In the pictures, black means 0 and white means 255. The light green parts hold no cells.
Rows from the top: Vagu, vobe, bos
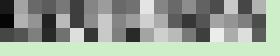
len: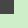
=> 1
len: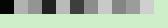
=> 11

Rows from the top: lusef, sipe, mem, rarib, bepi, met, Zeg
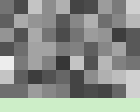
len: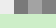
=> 4
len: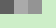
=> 3
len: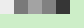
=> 5

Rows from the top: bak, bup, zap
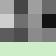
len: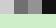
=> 4
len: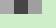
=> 3
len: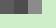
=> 3
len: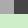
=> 2
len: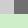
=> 2
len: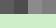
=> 4
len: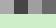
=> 4

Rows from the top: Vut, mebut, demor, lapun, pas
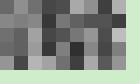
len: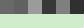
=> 6
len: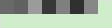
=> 7
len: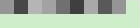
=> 9
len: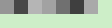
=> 7
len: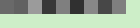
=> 9
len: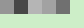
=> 5

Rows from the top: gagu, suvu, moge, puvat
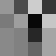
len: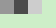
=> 3
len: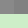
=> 2
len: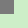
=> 1
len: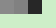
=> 3
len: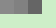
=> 3
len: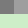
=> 2
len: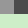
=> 2

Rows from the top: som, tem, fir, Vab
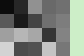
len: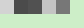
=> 5
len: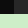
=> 2

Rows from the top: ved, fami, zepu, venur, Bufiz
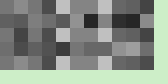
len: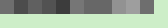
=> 11
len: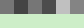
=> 6
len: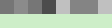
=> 8
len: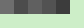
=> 5
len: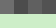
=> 4
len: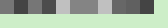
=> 11

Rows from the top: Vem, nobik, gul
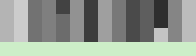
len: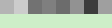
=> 8
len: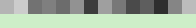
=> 14
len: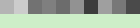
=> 10
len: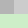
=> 2
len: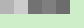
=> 5

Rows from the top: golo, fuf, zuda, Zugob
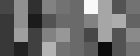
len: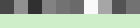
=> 10
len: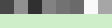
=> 8
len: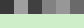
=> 6
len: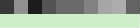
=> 10

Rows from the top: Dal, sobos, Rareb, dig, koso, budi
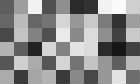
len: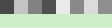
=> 8
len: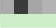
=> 4
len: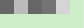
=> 5
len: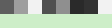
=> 8
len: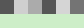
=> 6
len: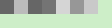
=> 7
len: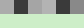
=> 6

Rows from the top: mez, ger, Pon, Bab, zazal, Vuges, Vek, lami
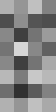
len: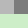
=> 2
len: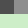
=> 2
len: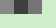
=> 3
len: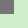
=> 1

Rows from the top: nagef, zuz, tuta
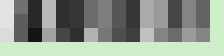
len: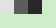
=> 3
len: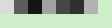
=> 7
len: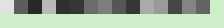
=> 15
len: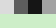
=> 4

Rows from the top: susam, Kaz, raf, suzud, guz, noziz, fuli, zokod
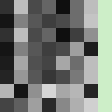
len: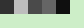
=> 5
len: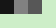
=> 3
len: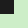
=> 1
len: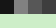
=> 4
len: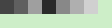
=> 7
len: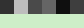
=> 6
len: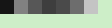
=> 7

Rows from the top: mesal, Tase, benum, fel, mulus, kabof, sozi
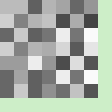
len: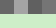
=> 4
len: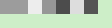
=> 7
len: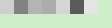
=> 7

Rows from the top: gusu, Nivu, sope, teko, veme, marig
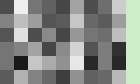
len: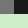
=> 2
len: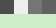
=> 4
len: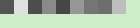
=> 9
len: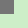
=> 1
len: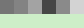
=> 6
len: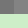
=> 2

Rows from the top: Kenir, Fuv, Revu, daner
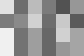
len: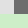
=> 2
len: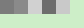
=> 5
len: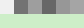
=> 6
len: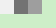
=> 3
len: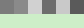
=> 6
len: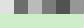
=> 6
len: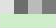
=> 4

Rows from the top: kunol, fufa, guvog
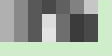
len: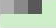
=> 3
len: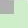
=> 1
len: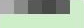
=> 5

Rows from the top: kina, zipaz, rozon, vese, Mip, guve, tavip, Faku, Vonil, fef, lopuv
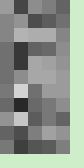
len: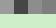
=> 4
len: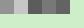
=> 5
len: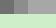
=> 4
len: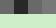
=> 4
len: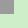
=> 1
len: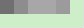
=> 5
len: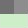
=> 2

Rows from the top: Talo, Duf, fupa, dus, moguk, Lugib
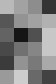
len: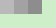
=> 3
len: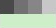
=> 4
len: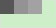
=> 3
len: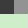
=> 2
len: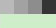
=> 4
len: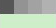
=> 4
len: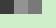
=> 3

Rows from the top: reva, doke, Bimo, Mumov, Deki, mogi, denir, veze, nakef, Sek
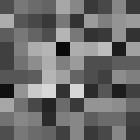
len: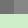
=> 2
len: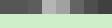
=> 8
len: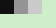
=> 3
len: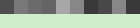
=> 10
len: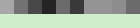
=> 10

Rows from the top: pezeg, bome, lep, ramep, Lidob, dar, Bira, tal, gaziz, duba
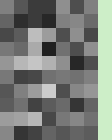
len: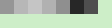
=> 7
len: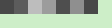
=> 7

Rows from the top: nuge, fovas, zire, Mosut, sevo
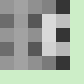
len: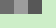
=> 3
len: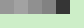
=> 5
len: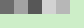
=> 5
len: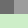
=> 2
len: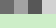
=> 4
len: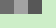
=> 3

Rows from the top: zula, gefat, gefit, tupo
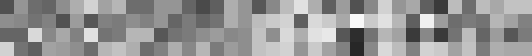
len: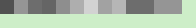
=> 13
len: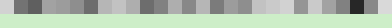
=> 28
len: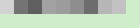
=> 9
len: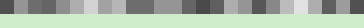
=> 26

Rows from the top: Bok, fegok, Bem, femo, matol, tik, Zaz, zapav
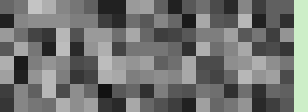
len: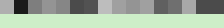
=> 16
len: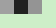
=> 3
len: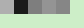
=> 5
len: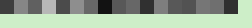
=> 17
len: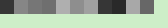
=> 11
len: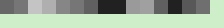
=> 15
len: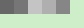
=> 5

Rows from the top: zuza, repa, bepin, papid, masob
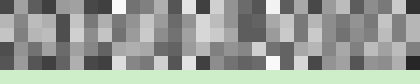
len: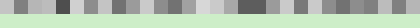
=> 30
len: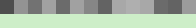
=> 14
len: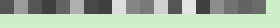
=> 19
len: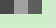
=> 3

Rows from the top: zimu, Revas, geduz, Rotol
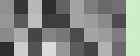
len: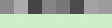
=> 8
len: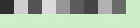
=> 9
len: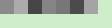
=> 7
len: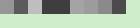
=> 9
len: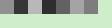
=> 7

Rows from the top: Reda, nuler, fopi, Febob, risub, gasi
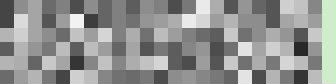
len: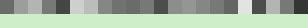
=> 22
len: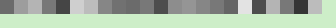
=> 23
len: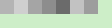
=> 7

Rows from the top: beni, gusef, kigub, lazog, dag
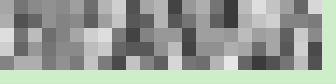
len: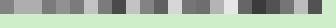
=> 23
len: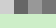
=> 4
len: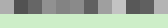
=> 12
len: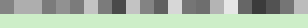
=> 22
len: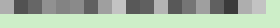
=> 19

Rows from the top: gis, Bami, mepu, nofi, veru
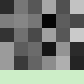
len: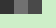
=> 3
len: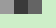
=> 3
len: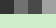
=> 4

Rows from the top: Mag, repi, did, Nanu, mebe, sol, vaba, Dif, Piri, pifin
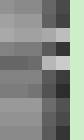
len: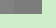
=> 3
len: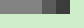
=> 5
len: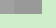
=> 3

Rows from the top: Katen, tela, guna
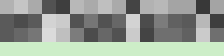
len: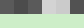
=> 6
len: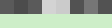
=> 8
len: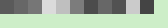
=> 11
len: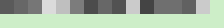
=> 15
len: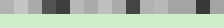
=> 16

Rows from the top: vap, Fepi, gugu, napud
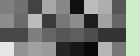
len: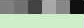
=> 6
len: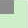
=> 1
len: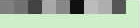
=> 9
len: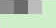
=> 3
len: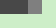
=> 3
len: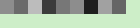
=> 9

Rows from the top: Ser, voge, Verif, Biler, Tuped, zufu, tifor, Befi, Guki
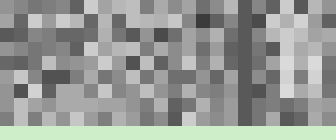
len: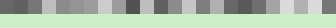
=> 24
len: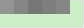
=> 5
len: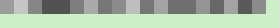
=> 19

